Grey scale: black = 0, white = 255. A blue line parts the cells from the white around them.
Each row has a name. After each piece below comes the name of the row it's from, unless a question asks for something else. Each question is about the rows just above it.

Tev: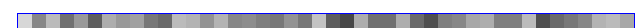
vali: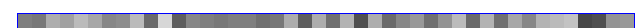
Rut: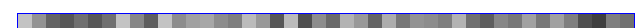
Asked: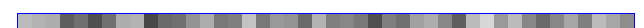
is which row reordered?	vali
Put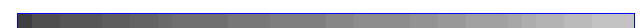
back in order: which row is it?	Rut
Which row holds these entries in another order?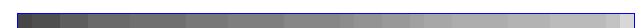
vali

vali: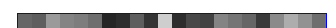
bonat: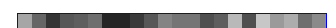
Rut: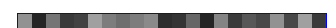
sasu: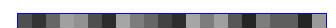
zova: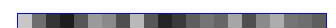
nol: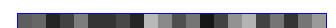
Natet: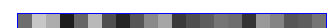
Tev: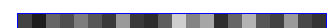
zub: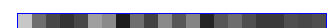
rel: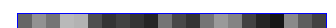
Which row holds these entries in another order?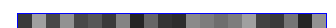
Rut
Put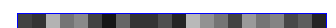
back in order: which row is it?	rel
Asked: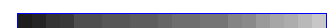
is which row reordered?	Natet
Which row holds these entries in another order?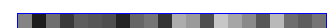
Natet
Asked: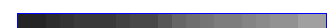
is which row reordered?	Rut

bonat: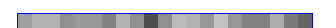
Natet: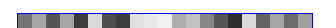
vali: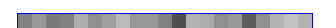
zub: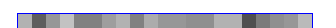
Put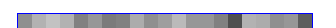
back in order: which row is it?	vali
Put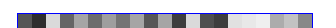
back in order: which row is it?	Natet
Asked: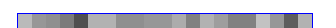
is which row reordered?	zub
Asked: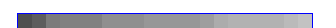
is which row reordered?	zub

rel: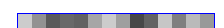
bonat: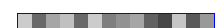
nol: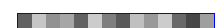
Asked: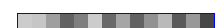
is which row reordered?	rel
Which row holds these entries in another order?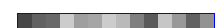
rel
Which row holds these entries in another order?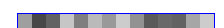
rel
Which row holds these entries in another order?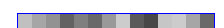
bonat
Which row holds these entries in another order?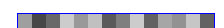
nol
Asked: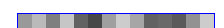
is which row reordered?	rel
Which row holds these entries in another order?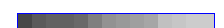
nol

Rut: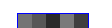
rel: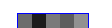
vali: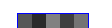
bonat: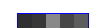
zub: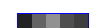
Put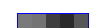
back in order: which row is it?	Rut
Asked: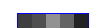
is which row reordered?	zub
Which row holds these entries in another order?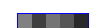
vali
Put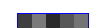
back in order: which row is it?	Rut
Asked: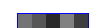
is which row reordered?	vali

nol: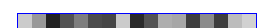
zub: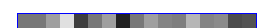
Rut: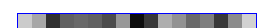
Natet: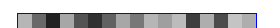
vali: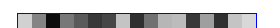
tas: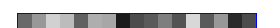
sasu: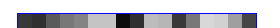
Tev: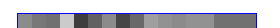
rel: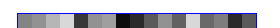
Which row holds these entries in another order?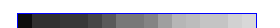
sasu
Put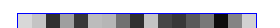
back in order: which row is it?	vali

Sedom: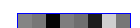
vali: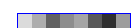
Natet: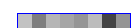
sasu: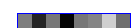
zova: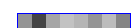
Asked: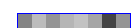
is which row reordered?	zova
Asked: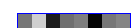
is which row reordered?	Sedom
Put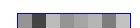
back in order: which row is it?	Natet
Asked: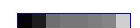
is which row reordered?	Sedom

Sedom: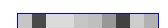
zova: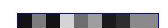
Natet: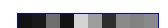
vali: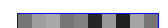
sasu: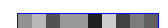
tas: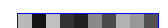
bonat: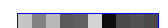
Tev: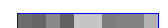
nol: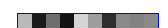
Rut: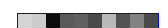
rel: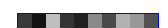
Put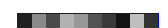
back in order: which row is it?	rel
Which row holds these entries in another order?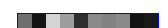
Natet
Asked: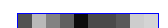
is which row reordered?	Rut

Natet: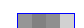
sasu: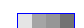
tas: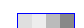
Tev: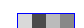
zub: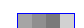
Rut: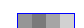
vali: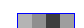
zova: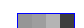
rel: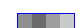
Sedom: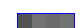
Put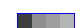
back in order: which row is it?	vali
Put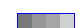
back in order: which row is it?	Rut
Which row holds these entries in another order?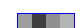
vali

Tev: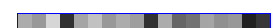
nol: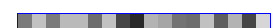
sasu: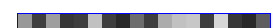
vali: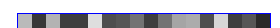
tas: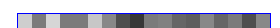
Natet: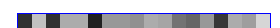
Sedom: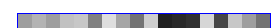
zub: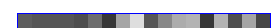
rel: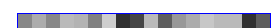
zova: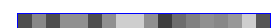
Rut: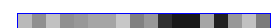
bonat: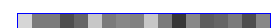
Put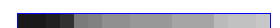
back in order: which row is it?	Rut
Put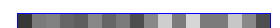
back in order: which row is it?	tas
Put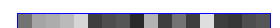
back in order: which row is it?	vali
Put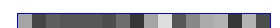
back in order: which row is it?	zub
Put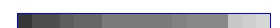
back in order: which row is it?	tas
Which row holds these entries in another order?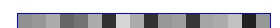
Natet
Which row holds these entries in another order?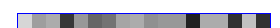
Natet

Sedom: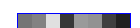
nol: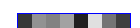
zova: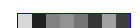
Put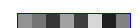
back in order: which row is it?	zova
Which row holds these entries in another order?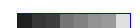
Sedom
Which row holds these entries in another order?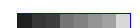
zova
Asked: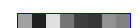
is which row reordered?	nol
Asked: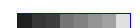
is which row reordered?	nol

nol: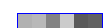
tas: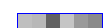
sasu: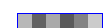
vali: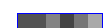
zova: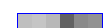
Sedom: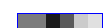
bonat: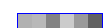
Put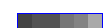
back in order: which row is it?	vali
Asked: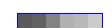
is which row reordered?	nol
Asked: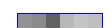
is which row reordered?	zova
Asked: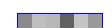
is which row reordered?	tas
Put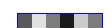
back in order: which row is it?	Sedom
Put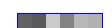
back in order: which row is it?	nol

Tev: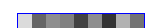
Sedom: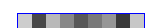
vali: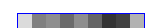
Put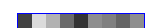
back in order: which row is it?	vali
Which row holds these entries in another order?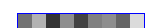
Tev
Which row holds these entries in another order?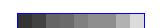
vali

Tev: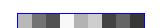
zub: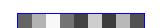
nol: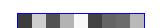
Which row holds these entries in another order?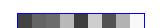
nol
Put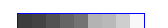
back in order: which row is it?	zub
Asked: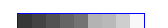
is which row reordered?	Tev
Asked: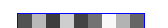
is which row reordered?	zub
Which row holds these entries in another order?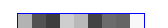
nol

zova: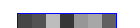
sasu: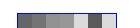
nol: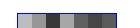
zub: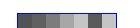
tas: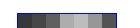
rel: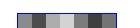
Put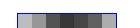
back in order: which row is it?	tas
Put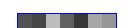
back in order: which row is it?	zova

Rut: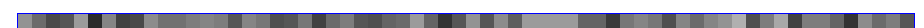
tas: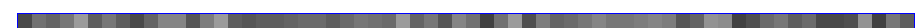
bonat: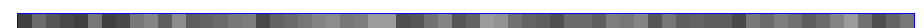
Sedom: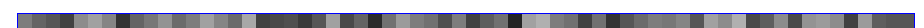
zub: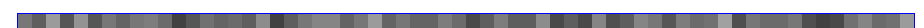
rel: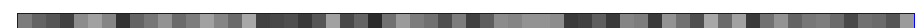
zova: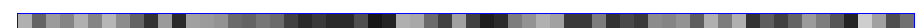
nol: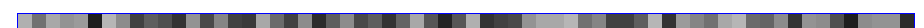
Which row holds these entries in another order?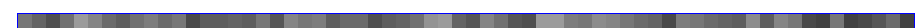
bonat
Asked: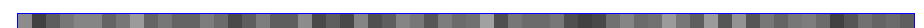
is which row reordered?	zub
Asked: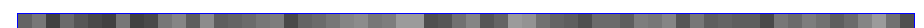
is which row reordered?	bonat
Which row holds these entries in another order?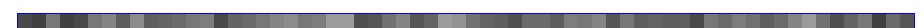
bonat
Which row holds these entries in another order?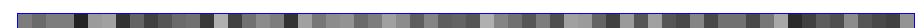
Sedom
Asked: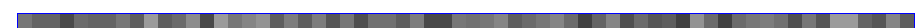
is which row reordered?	tas

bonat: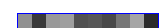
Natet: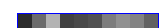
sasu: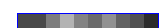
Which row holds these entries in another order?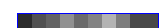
sasu
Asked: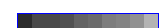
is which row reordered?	sasu
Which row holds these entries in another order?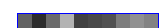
Natet
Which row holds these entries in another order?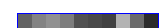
Natet
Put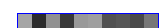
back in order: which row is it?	bonat
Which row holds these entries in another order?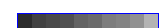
Natet

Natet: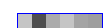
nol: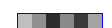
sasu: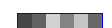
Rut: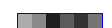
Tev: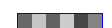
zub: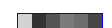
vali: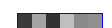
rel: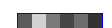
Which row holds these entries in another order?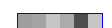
Natet
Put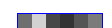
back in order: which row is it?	zub
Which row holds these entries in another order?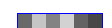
sasu
